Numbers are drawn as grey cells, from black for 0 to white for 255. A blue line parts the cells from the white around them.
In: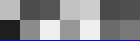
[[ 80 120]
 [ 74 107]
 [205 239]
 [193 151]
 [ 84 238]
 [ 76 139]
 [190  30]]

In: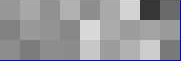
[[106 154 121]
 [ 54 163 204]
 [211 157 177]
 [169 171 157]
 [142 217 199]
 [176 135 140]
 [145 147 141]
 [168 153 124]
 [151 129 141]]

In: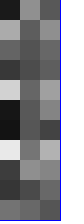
[[ 88 143 103  94 160 132  67 178 133 104  85]
 [144  93  83  76 102  88  86 117 143  74 104]
 [ 26 171 100  56 210  22  19 233  61  54 115]]

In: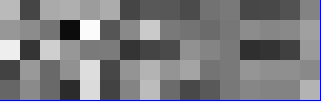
[[131 160 154 137 179]
 [ 82 137  64 143 131]
 [ 72 134  51 143 131]
 [ 71 140  47 149 134]
 [121 119 121 121 120]
 [114 107 132 116  89]
 [ 75 115 145 164  72]
 [ 87 121  74 148 107]
 [ 88 202  68 179 188]
 [ 69 137  52 148 132]
 [172  85 123  71  66]
 [156 251 122 221 219]
 [175  12 151 145  43]
 [170 116 207 105 105]
 [ 69 140  52 153 138]
 [186 151 238  66 102]]

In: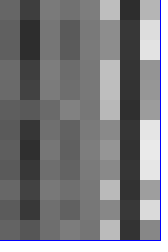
[[181 221 227 148 150 156 229 234 230 158 218 135]
 [ 45  55  54  52  51  47  53  50  53  50  56  51]
 [190 141 141 191 190 184 137 149 137 186 135 187]
 [125 121 122 120 120 119 122 125 122 120 119 117]
 [113  90  91 108 110 129  98  96  99 111  97 124]
 [122 118 118 125 123 106 111 118 110 120 111 110]
 [ 62  45  45  62  66  89  54  47  55  66  56  86]
 [102  96  95 107 106  94  90  94  90 103  91  99]]

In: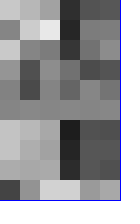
[[ 87 125 140  84 116 135  79  86  80 168]
 [ 83 124 114  76 134 133  81  86  86 154]
 [ 47  38  54 113 101 135  29  37  44 209]
 [162 232 124 141 132 134 168 162 170 210]
 [183 204 133  80  74 136 184 174 168 147]
 [200 133 201 149 130 133 195 195 172  68]]
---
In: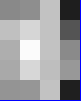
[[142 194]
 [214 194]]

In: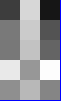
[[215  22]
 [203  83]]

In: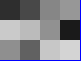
[[ 72 134]
 [187 145]]

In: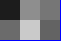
[[142 118]
 [202  99]]

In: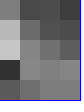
[[ 73  76]
 [107  80]]

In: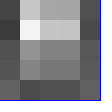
[[198 166]
 [243 197]]

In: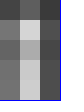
[[ 94  58]
 [213  79]]
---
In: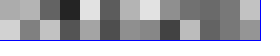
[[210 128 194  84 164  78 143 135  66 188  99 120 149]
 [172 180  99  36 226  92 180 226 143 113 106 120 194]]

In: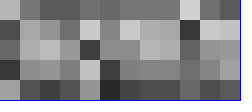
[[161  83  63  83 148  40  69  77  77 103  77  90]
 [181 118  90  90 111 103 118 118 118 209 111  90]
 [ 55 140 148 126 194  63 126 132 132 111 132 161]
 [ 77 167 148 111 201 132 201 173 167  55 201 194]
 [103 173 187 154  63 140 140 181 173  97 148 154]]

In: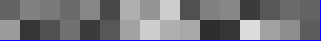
[[155  53  80 113  59  87 162 205 175 168  45  53 220 162 142  93]
 [ 99 129 121 106 135  72 175 149 205  80 129 135  59  87 106  99]]

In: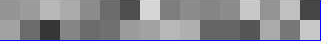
[[162 107  55 133 107 113 156 162 184 176 100 100  86 170 119 200]
 [148 156 184 170 140 107  78 214 125 140 133 140 200 148 192  70]]

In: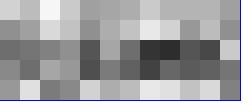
[[137 110 166 152  79 123  97  66 103  91  97 117]
 [110 117 129 144  85 166 110  52  45  85  72 202]
 [144 160 217 194 144 173 194 232 210 152 188 144]
 [210 188 246 202 160 166 173 202 180 180 180 160]
 [152 224 123 137 210 173 188 232 224 194 217 129]]

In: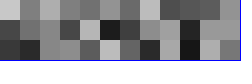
[[ 57  42 135 141  92 188 100  42 168  22 174 119]
 [ 71 113 135  71 182  28  63 141 160  36 153 153]
 [200 127 174 127 113 147 106 188  78  86  92 147]]
